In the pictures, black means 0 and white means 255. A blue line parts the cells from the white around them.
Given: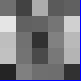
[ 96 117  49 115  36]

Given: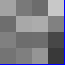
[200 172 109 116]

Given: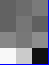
[122 118 135]

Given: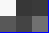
[58 68]

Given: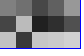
[152  47 198]

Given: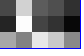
[ 48  50 231]
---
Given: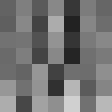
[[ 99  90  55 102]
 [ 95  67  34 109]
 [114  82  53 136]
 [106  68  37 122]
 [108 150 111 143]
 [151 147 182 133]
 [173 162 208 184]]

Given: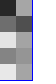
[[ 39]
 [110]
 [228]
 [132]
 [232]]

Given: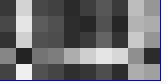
[[ 56  72  42  87 189]
 [ 72  92  45  81 179]
 [ 51  81  45 100 201]
 [134 116 173 229 143]
 [ 67  81  47  78 173]]

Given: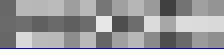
[[104 183 158 118 182  64 160]
 [106  96  95 231 109 167 219]
 [103 186 141 102 184  78 155]]

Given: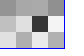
[[148 170]
 [192  54]
 [225 234]]

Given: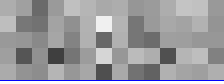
[[173 106 192 169 150 173 193]
 [190 114 144 240 118 168 178]
 [153 137 131 104 118 159 151]
 [159 145 117 214 187  80 190]
 [171 141 151  79 114 177 159]]

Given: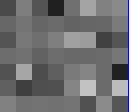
[[ 74  84 112 129]
 [103 102  99 103]
 [ 84 111 161  65]
 [109  98 105 107]
 [ 82  77 122 107]
 [ 96  79 133 107]
 [129 115 116 139]]
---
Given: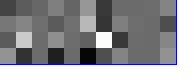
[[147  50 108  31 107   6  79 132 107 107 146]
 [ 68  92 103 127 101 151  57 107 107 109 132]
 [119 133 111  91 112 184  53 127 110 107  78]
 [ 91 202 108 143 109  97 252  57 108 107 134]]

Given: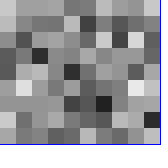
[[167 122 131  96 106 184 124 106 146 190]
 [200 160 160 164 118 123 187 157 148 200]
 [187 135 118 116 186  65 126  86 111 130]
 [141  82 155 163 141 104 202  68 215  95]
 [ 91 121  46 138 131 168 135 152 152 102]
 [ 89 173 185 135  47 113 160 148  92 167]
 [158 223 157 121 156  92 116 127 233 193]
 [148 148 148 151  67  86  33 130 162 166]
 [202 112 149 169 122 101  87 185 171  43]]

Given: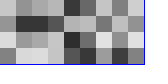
[[130 217 220 197  85  56 156  62 130]
 [199 147 169 183  57 104 197 128 207]
 [149  54  54  85 180 188 119 191 146]
 [219 154 169 198  46 110 226 144 224]]

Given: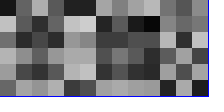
[[103 164 148 176  59  79 161 170 159 154  35 170  29]
 [ 22  99 174  89  33  33 165 128 162 184 115  85 139]
 [193  90  47 100 194 205  36  90  26   7 133 104 119]
 [112  43  71  44 151 134  61  61  79  78 183  47 193]
 [180 142  95 151 170 170  80 119  89  45  92 161  68]
 [156  72  51  88 180 193  51  83  49  41 159  78 164]]

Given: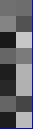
[[ 29 187]
 [112 109]
 [132  82]
 [ 25 199]
 [102 123]
 [ 30 178]
 [ 40 177]
 [101  69]]

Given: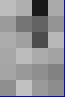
[[143 193 154 141]
 [189 175  25 170]
 [155 117  99 148]
 [172 160  76 184]
 [167 188 171 163]
 [165 153 143 130]]
